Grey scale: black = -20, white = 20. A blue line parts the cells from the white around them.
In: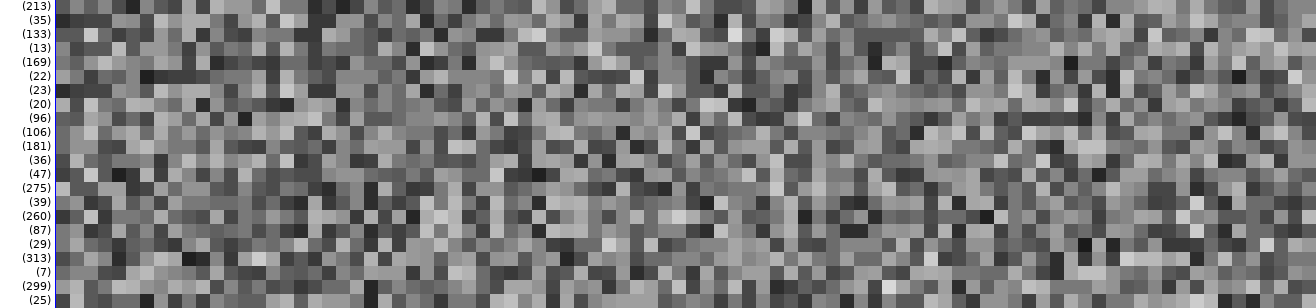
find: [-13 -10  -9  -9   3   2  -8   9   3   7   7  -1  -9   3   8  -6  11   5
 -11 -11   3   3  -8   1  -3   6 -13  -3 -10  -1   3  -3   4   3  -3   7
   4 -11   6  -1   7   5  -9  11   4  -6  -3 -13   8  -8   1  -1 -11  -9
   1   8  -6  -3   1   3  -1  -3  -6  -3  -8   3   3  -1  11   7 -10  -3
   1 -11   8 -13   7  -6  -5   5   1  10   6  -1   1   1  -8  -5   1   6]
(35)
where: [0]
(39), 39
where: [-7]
(36), 28
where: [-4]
(39), 78
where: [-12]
(20), 21
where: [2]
(35), 6
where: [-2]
(39), 56

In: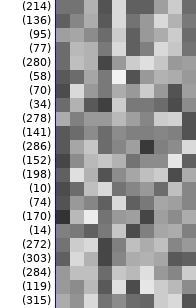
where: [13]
(278), 9
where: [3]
(315), 2
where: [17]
(170), 3
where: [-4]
(315), 7

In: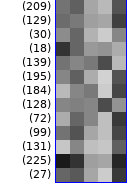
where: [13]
(195), 4
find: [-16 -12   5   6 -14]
(225)
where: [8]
(30), 3
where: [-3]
(129), 1
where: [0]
(128), 2
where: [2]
(30), 1

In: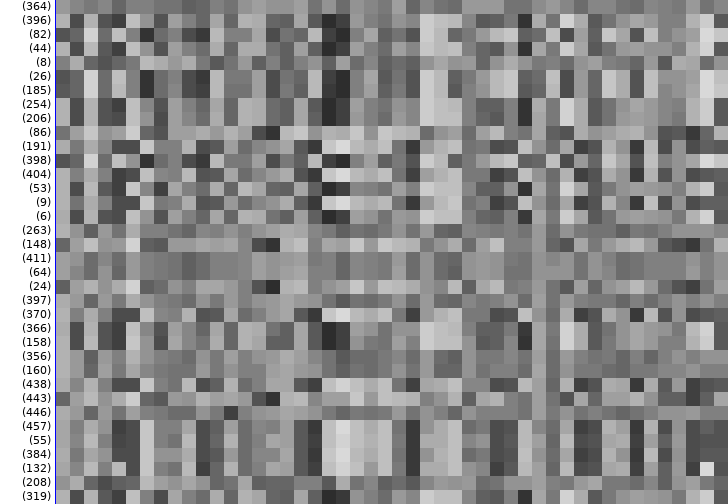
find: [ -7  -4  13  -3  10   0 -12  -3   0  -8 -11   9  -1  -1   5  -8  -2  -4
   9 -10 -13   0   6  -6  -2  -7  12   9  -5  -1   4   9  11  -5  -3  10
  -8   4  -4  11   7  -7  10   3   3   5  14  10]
(26)
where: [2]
(364), 35
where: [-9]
(55), 5

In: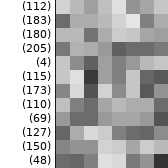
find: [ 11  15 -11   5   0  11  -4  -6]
(115)
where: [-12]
(48), 8
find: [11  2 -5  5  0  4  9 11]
(4)
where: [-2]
(180), 3
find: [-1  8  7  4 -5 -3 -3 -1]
(205)
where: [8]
(205), 2

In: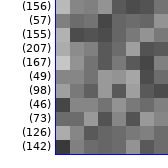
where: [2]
(207), 2
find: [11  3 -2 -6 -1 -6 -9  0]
(167)
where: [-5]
(98), 3

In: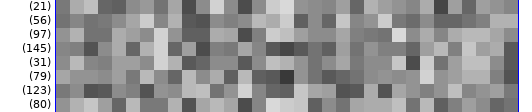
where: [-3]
(56), 26
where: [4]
(21), 7

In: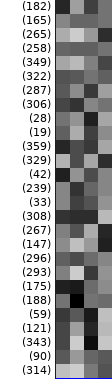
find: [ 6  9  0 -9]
(349)
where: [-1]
(314), 3

